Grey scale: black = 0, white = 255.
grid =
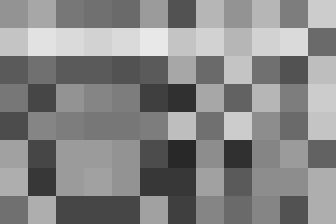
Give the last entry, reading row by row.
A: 174
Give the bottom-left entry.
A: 112
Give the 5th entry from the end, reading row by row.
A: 133
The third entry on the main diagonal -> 90
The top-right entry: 204
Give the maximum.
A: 232
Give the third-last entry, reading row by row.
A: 133
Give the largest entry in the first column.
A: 196
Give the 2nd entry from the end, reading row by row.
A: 82
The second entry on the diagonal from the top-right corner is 218
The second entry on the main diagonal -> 226
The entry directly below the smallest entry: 55
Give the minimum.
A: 40
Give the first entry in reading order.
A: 147
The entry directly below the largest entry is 90
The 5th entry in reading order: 106
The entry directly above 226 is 167
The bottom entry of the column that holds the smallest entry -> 63
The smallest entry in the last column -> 98
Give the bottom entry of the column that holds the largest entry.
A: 161
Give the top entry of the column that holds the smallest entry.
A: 82
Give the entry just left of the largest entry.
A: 218
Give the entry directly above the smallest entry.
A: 190
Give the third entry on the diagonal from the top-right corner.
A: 112
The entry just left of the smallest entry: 76
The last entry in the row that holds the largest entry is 106
